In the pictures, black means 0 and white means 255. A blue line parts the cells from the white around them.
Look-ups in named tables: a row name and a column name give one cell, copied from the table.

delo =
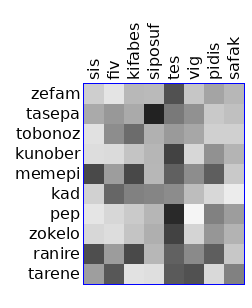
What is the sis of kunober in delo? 221
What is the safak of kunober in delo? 180
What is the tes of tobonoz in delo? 154
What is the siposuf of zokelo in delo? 175
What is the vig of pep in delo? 245
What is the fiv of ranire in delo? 156
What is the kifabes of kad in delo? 129
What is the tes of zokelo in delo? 66
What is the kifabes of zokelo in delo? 196
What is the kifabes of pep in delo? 202
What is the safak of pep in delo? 157
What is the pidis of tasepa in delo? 201

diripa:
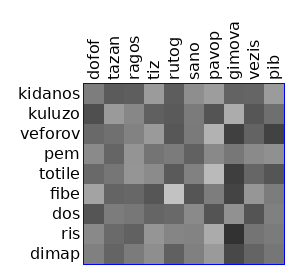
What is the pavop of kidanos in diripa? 157
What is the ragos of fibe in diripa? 103
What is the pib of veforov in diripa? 66
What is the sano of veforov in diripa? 122
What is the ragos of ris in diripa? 97
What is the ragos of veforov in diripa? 130
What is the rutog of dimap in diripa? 96
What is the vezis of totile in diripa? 102
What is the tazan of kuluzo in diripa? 154
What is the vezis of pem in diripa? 138
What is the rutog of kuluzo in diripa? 90
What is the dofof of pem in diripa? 138
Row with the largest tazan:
kuluzo

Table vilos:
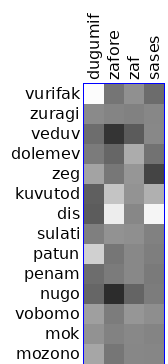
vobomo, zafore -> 124
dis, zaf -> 135
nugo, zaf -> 100
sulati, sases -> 129
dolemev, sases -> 114
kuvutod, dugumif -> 95
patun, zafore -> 118
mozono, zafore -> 118
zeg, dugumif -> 163
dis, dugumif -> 92
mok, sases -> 132
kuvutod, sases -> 176
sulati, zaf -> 143
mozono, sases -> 134
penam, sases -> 122
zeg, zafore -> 119
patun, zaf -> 136
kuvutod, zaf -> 147
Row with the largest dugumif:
vurifak

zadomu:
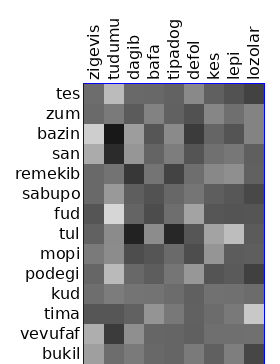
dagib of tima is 97
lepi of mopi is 92
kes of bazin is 101
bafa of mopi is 85
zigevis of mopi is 122
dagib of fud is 100
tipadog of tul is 39
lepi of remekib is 143
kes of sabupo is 94
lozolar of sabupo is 72
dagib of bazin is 157
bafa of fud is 76
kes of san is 112
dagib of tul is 34
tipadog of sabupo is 103
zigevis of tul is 97
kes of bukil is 96

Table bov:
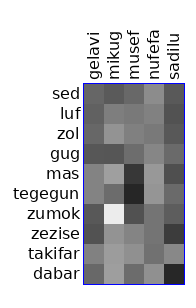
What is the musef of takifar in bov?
144
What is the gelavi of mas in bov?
131
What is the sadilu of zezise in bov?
60
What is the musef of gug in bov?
109
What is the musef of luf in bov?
121
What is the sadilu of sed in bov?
89
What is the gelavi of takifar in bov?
129
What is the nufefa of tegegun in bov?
149
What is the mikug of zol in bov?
147
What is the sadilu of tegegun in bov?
106
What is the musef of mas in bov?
55

